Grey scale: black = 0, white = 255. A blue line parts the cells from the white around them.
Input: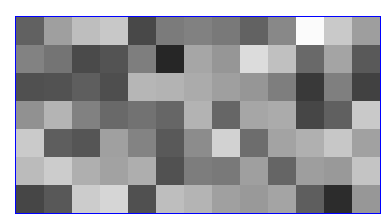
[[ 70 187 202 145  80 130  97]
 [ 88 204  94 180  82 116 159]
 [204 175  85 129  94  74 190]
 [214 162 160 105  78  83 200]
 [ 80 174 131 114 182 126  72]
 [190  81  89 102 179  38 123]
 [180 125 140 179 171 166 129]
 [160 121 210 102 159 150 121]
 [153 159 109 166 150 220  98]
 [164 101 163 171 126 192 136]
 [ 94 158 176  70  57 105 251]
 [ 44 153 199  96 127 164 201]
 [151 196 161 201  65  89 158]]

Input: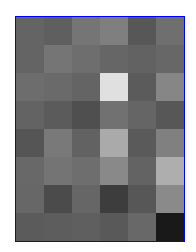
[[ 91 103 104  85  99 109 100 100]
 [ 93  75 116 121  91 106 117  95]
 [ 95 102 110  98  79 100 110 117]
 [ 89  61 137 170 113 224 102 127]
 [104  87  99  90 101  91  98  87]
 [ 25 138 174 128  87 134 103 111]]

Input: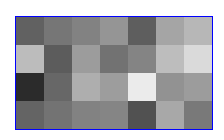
[[100  43 188  97]
 [115 103  92 118]
 [130 174 156 130]
 [133 157 114 149]
 [ 81 235 132  94]
 [168 146 189 165]
 [121 156 218 183]]

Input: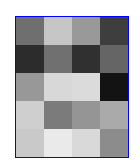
[[201 207 152  44 111]
 [234 123 216 112 198]
 [217 149 219  48 153]
 [140 170  19 101  62]]

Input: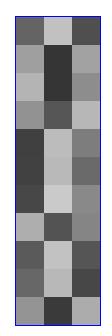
[[148 103  90 174  71  65  64 146 180 159 100]
 [ 58 184 194  83 202 185 188  86  53  53 193]
 [172  71  85 133 137 106 125 183 141 162  79]]

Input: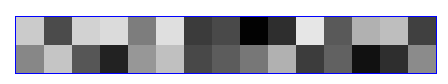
[[135 203]
 [197  75]
 [ 86 210]
 [ 34 219]
 [151 125]
 [192 223]
 [ 72  59]
 [ 92  73]
 [119   2]
 [177  46]
 [ 60 230]
 [ 97  89]
 [ 17 177]
 [ 46 190]
 [139  64]]

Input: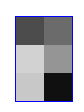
[[200 210  76]
 [ 16 149 107]]

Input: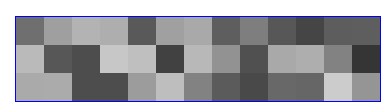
[[170 186 111]
 [171  87 159]
 [ 77  77 179]
 [ 77 199 174]
 [156 191  89]
 [190  65 160]
 [130 184 169]
 [ 91 146  94]
 [ 73  80 126]
 [104 169  87]
 [102 174  69]
 [204 130  93]
 [149  53  94]]
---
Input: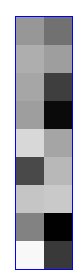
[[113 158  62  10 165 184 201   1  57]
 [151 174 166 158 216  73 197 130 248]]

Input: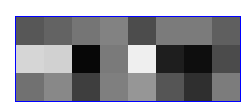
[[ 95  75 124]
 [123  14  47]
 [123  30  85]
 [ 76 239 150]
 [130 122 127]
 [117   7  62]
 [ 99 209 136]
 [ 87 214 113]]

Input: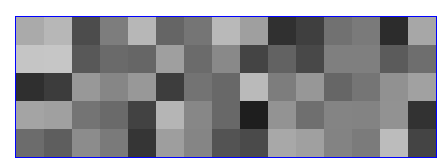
[[167 110 161  50  68]
 [ 44  91 145 146 188]
 [122 127 117 131 123]
 [113 127 102 132 131]
 [ 63  72 151 111 160]
 [ 48  98 125 147 168]
 [159  68 186  30  74]
 [185 137 104 104  83]
 [117 107 115 135 133]
 [101 159  61 181 158]
 [183 102 152  66  53]
 [125 106 134 106 122]
 [ 76  88 152 116 140]
 [183 198  60 160  94]
 [170 197  47 164 108]]

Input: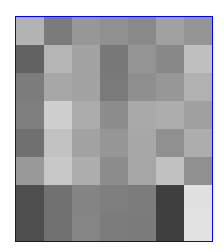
[[149 191 177 160 173 144 225 226]
 [161 136 151 173 144 193  63  64]
 [137 148 143 169 167 166 124 123]
 [144 120 122 141 150 141 127 124]
 [151 163 163 172 162 174 132 133]
 [123 181 167 207 194 200 113 113]
 [179  98 124 126 112 153  78  78]]

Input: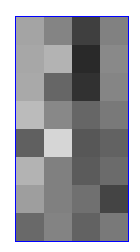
[[129 137 133 121  98 107  68 121]
 [ 63  41  49 102  87  91 112  98]
 [132 179 102 136 214 128 128 131]
 [164 167 169 187  96 179 158 105]]

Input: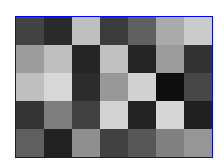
[[203  50  71  32 150]
 [170 155  15 214 128]
 [ 96  37 210  35  87]
 [ 60 193 152 211  65]
 [191  37  44  65 143]
 [ 42 191 215 126  33]
 [ 67 156 191  52  95]]

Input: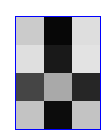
[[222 227  38 195]
 [  7  25 169  12]
 [203 223  69 195]]

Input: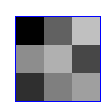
[[192  71 159]
 [ 97 176 127]
 [  1 141  47]]
